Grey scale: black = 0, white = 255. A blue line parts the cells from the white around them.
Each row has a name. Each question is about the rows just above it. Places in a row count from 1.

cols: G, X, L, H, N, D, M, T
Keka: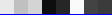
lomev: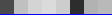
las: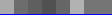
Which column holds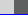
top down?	L
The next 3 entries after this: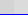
| 205 |  45 | 178 |
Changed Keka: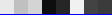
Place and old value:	6, | 249 |
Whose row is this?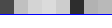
lomev
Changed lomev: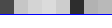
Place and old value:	2, | 192 |

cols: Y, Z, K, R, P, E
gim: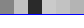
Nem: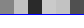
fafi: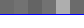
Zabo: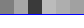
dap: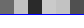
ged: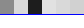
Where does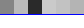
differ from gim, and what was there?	2, | 194 |
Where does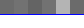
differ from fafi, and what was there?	5, | 174 |
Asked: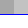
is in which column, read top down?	Z

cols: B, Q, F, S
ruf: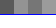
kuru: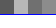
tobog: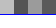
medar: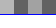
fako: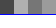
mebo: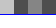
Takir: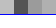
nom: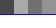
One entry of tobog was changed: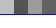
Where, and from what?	4, | 90 |
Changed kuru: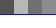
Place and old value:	1, | 90 |
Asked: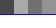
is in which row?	nom
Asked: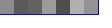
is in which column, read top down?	S
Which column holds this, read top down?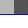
Q
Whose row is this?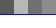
kuru
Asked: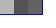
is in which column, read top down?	Q

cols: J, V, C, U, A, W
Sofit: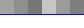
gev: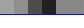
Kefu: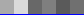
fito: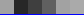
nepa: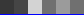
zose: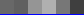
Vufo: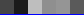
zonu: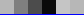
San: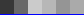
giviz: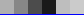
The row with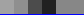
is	gev
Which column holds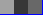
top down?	J
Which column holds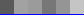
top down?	A
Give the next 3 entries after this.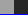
|  63 |  96 | 162 |
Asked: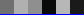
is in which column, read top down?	U

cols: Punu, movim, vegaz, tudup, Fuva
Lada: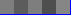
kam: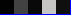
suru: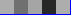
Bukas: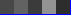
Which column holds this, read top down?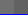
movim
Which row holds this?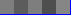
Lada
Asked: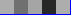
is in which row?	suru
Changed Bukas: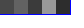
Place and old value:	4, | 147 |

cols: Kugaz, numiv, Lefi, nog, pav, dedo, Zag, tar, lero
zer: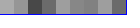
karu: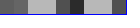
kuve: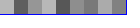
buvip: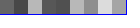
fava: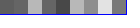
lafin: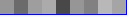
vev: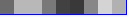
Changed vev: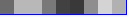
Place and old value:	7, | 135 |
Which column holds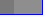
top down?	Zag
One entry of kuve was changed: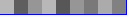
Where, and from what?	6, | 142 |
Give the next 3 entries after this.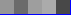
| 150 | 129 | 184 |
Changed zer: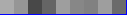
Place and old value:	4, | 107 |
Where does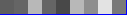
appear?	fava
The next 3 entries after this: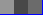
| 158 | 135 | 129 |

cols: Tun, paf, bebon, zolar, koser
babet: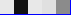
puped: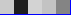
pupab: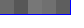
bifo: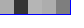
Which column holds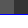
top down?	paf
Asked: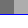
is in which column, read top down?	zolar
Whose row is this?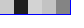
puped
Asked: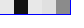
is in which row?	babet
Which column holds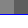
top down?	koser

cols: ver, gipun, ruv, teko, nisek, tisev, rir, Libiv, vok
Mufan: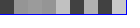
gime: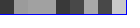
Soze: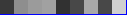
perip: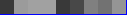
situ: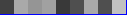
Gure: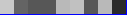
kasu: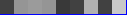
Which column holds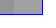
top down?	teko
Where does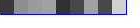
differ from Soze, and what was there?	7, | 169 |
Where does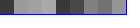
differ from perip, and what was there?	4, | 161 |

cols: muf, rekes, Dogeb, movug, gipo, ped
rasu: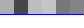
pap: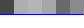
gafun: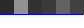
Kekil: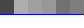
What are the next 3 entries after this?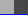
| 189 | 197 | 120 |
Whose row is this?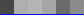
pap
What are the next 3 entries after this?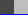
| 197 | 120 | 132 |
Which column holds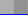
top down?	rekes
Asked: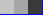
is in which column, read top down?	movug
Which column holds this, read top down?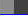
ped
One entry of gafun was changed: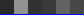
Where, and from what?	6, | 65 |

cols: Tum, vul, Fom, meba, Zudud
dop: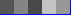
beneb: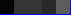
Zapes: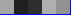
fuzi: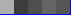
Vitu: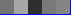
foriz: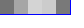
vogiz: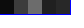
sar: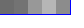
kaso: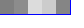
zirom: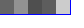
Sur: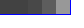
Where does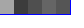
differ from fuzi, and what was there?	1, | 174 |
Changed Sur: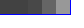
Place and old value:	4, | 93 |
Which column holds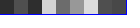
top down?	Fom
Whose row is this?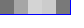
foriz
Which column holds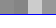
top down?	Zudud
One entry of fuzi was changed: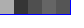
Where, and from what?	2, | 60 |
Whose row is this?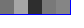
Vitu

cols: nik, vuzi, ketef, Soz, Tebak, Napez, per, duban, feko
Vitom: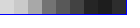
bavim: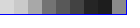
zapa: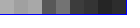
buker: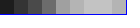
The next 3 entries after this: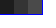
| 108 | 160 | 180 |
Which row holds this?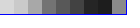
bavim
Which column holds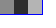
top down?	feko
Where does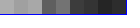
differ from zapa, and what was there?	4, | 88 |

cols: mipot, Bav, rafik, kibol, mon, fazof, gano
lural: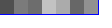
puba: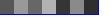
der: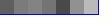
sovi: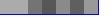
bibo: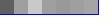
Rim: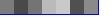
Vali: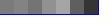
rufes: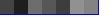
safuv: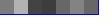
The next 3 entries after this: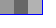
|  53 | 138 |  46 |
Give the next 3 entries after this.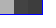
| 103 | 131 | 103 |
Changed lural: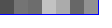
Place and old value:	2, | 123 |
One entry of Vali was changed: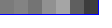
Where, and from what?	7, | 53 |

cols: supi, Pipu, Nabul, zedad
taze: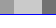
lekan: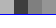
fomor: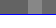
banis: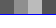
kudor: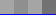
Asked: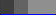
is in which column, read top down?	Pipu
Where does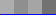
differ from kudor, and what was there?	1, | 165 |
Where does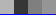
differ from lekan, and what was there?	2, | 62 |
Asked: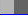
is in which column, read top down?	supi
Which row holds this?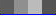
banis
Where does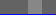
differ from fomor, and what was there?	4, | 106 |
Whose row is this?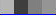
lekan

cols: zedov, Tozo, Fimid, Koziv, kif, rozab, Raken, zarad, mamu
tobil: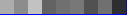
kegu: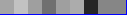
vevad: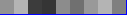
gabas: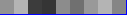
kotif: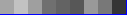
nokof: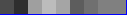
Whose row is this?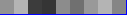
gabas
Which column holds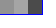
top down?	zedov
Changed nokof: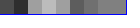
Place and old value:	5, | 165 |

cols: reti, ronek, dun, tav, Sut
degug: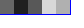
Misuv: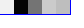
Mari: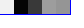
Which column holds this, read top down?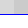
tav
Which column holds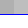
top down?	Sut
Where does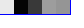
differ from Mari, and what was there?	1, | 241 |
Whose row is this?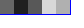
degug

